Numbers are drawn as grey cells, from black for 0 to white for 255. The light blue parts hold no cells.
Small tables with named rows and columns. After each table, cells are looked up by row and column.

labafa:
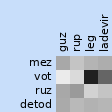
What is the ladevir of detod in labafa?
182
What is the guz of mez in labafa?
168
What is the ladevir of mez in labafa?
173
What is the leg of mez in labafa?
180
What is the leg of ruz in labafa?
210
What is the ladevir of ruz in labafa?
196
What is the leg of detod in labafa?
178
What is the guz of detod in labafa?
170
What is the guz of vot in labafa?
235

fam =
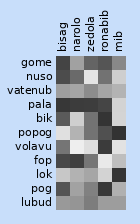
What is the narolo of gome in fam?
161
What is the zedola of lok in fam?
166
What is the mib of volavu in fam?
226
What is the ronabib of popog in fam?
80
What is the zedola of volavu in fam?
222
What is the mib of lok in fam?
52
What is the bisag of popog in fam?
224
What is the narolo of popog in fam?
179
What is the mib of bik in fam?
212
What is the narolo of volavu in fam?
238
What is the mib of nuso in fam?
206
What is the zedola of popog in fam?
115
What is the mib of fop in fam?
190
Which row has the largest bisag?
popog

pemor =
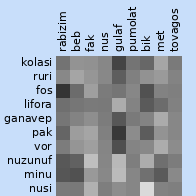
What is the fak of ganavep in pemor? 142
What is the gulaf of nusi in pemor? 141
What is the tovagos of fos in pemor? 127
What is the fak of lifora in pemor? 122
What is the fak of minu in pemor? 153
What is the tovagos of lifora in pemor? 129
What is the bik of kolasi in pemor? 103
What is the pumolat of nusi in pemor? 134
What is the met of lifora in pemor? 108

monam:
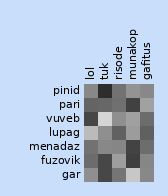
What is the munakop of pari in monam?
65
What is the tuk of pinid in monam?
45
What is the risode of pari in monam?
112
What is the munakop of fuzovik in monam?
63
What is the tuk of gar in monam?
71
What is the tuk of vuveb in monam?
213
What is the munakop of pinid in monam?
147
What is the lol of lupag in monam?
187
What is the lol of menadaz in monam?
114
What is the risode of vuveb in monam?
143
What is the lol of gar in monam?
143
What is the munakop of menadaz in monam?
67
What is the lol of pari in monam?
100
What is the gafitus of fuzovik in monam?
134
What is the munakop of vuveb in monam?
160
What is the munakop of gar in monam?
199
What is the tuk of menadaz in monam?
136
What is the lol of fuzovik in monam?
108
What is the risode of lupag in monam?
97

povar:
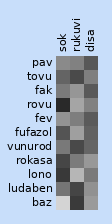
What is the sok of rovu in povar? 41
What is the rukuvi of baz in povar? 58
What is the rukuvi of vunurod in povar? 73
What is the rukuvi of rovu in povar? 165
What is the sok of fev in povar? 147
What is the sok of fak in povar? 122
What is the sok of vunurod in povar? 121
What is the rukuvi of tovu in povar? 74
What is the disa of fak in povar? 89
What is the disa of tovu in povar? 127
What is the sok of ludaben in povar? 117
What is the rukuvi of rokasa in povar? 123
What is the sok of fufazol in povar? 84
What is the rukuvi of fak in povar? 150
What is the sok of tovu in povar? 100
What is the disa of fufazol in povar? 97
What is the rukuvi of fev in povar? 126
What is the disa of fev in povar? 90
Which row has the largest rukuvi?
lono

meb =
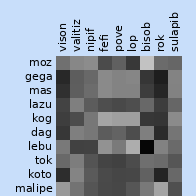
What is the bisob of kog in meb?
55
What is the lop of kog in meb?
159
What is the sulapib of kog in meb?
139
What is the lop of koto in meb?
71
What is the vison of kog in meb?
62
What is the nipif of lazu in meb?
92

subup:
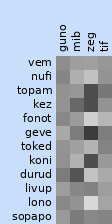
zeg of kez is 78
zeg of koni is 78
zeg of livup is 130
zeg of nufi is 193
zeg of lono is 216
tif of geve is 126
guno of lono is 136
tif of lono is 164
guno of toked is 147
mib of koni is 177
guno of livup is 157
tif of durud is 170
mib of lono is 147
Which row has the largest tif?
fonot

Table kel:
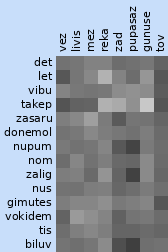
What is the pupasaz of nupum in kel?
68
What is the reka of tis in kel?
126
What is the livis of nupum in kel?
114
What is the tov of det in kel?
99
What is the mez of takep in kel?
100
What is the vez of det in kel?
114
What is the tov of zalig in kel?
103
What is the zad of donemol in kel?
119
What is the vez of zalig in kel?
125
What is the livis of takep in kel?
98
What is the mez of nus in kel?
125
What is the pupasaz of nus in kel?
110
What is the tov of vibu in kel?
92
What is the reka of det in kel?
130
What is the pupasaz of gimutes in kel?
126

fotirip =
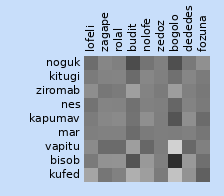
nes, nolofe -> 129
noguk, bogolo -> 79
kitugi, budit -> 107
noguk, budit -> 76
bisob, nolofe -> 153
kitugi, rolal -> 132
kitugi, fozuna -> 123
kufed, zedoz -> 123
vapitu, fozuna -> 128
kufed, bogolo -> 194
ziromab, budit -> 159
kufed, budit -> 175
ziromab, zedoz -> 123

